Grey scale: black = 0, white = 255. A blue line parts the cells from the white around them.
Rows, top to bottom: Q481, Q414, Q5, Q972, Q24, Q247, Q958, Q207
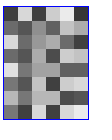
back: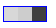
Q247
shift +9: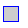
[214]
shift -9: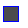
[67]
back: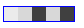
Q207
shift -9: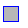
[174]
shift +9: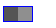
[ 94 152]
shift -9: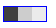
[ 55 196 226]

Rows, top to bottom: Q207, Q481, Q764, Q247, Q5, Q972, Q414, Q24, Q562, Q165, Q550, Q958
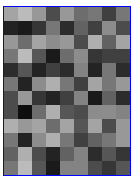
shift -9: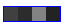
[ 55  35 122  26]
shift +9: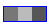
[128 196  95]
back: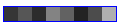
Q550

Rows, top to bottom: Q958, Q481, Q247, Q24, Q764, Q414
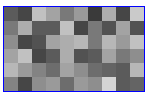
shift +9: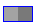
[172 130]
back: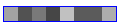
Q481
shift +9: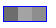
[118 172 151]
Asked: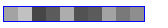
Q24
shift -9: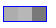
[164 174 112]
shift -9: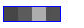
[ 61  82 164  73]
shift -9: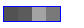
[ 73  82 154 112]

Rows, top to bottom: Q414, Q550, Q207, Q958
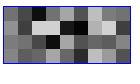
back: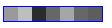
Q958
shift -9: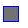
[105]
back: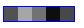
Q414

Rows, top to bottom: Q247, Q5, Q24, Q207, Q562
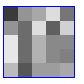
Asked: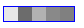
Q207
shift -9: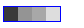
[ 49 139 159 212]

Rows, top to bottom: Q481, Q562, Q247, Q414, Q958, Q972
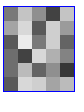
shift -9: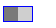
[112 198]
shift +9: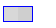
[225 216]
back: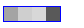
Q972
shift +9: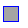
[173]

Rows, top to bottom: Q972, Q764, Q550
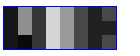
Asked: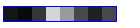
Q550
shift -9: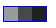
[145  63  23]
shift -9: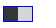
[ 44 205]

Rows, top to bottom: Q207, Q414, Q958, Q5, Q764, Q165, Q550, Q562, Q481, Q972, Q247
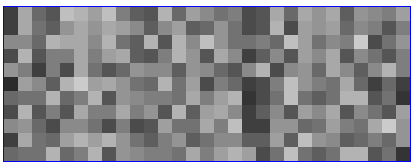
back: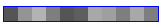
Q5
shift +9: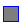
[135]
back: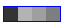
Q550

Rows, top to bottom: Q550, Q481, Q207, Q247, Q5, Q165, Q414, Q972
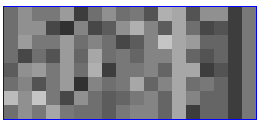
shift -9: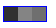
[ 40 123 102]
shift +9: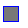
[129]
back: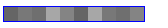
Q165
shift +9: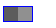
[101 153]
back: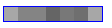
Q247

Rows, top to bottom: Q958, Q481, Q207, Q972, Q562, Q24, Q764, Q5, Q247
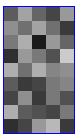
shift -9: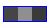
[ 60 134  49]
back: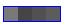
Q5

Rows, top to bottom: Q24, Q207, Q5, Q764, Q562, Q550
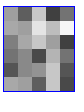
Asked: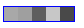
Q550
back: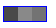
Q764
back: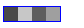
Q550
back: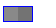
Q764
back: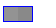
Q562

